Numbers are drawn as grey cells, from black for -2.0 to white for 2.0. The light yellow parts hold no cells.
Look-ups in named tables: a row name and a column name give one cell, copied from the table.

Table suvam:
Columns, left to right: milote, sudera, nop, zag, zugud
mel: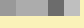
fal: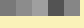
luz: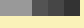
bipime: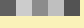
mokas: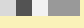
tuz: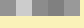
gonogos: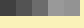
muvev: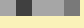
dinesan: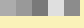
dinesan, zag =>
1.5
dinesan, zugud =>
0.2
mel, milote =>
0.4
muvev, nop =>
0.6
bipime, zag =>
1.0
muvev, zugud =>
-0.1
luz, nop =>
-0.7

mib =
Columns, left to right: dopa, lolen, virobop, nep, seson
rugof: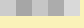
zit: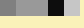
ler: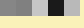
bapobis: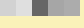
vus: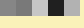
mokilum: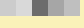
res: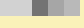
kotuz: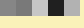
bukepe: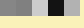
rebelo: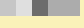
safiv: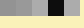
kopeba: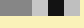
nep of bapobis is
0.6
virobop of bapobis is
-0.4
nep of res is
0.6
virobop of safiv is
0.7
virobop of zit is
0.4
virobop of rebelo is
-0.3
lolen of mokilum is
1.4
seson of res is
0.9
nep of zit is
-1.8
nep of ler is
-1.6
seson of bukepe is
0.8

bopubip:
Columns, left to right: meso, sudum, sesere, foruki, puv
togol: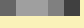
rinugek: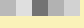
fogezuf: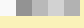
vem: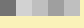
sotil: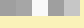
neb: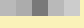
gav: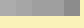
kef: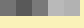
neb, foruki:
0.9
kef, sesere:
-0.1
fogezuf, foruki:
1.3
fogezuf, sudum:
0.3
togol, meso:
-0.4
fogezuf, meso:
1.9
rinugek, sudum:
1.5
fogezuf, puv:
0.8
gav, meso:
0.7
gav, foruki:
0.5
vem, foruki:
0.5
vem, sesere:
1.0
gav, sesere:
0.5
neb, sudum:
0.7
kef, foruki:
0.9
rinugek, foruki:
0.8
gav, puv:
0.2
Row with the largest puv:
rinugek

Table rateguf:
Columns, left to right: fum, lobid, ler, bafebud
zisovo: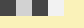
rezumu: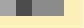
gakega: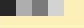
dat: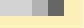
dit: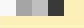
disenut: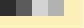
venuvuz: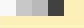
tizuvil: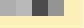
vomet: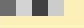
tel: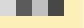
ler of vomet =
-1.0
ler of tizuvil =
-0.8
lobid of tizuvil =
0.9
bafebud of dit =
-1.1
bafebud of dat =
-0.4
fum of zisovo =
-0.9
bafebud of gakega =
1.3
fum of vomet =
-0.3
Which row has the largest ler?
disenut

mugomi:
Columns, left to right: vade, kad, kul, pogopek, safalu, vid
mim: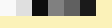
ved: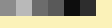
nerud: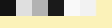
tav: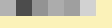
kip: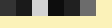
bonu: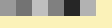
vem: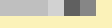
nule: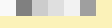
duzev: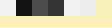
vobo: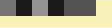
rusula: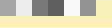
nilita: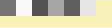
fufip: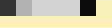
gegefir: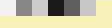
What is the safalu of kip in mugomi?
-1.5
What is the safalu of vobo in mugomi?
-0.7
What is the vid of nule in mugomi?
0.5
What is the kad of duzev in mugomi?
-1.7
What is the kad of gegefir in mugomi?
0.1
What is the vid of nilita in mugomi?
1.6
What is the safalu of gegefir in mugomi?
-0.5
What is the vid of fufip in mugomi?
-1.8
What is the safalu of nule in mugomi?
1.8
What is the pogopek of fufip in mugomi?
1.3
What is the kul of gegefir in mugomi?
1.2
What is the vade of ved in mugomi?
0.2
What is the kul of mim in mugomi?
-1.8
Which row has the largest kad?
nilita

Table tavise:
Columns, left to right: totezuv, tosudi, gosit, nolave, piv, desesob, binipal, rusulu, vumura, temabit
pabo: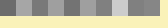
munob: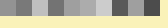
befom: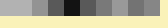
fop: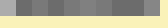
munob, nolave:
-0.2
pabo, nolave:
0.5
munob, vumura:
0.5
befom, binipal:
-0.1
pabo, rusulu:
1.2
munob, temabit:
-0.8
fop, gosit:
-0.1
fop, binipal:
-0.1
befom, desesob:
-0.6
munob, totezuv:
0.3
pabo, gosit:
-0.1
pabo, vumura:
0.0
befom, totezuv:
0.8

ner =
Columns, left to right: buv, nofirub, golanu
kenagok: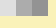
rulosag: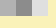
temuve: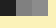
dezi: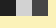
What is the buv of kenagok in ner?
1.5
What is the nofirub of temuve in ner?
0.0
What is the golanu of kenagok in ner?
0.3
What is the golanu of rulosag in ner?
1.5
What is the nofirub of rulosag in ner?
0.2
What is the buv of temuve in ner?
-1.5
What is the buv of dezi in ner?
-1.5

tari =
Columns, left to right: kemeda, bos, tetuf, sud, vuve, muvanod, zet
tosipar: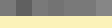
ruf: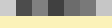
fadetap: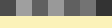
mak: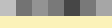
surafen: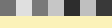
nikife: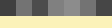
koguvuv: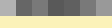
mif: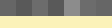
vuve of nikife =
0.2
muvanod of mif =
-0.3
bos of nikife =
-0.2
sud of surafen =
1.1
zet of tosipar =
0.1
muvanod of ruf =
-0.1
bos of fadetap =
0.5
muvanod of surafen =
1.0

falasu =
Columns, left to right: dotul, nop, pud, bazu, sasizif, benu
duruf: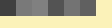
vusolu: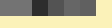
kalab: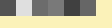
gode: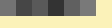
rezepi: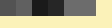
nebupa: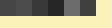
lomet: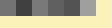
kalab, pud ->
-0.3
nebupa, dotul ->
-0.9
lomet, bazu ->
-0.5
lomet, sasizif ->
-0.7
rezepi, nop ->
-0.5
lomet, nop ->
-1.0
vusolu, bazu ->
-0.7
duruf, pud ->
0.0
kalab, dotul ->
-0.7
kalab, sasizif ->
-1.0

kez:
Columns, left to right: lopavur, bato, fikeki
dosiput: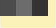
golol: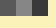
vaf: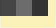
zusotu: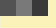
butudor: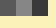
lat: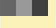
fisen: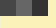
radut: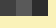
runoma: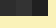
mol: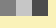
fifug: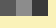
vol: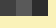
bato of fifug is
0.2
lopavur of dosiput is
-0.8
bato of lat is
0.4
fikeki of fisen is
-1.2
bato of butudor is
0.1
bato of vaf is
-0.3
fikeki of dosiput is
-1.2
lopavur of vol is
-1.0
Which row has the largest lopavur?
mol

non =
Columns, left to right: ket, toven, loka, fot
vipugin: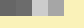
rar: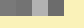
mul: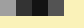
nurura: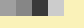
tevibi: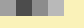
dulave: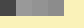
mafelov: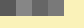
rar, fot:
-0.3
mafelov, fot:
-0.1
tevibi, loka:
0.2
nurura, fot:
1.2
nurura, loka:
-1.1
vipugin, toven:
-0.3
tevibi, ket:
0.5
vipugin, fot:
0.6
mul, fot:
-0.7
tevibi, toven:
-0.8
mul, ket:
0.5
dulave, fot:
0.2
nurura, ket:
0.5
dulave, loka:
0.3
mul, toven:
-1.2
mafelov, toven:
0.1
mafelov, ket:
-0.6
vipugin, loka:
1.2
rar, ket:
-0.1

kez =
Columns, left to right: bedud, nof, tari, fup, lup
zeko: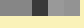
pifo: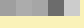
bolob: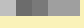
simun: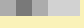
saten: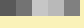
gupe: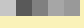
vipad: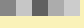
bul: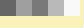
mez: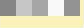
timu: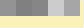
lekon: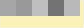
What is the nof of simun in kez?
-0.1
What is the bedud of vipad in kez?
0.1
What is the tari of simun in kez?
0.7
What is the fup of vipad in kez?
0.7
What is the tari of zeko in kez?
-1.1
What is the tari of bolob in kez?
-0.1
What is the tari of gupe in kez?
0.0
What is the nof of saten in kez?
-0.2
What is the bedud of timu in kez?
0.3
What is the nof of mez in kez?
1.1

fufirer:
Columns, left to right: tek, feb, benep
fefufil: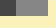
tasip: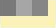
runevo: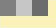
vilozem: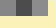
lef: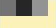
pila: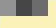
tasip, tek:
-0.1
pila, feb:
-0.9
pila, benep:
-0.3
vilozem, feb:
-0.8
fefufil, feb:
0.1
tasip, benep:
0.1
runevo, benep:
-0.3
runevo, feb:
1.1
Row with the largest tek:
pila

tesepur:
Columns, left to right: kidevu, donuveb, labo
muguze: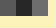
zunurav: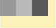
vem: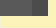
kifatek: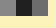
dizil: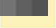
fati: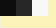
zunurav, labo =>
-0.6
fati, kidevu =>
-1.8
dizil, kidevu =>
-0.2
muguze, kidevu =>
-0.6
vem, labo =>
-0.8
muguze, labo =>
-0.3
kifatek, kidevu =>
0.1
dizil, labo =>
-0.7
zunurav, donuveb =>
0.9
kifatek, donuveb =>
-1.5
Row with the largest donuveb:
zunurav

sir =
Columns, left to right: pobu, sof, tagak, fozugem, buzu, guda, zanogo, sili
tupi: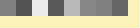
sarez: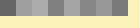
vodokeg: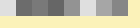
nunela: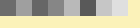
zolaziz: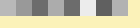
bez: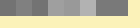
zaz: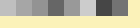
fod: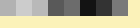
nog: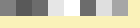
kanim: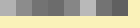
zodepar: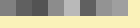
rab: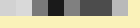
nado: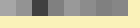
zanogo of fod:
-1.2
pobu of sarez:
-0.4
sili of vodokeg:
0.1
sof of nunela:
0.5
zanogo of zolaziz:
-0.5
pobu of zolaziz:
0.9
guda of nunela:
-0.6
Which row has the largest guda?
zolaziz

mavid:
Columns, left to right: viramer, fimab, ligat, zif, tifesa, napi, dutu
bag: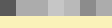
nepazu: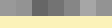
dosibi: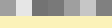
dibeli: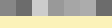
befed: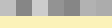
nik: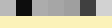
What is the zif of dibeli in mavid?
0.4
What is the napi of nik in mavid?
-1.0
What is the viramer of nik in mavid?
0.9
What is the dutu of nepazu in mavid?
0.3
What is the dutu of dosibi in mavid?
0.0
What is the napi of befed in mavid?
0.8
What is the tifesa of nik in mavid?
0.5
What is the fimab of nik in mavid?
-1.8
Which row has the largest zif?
bag

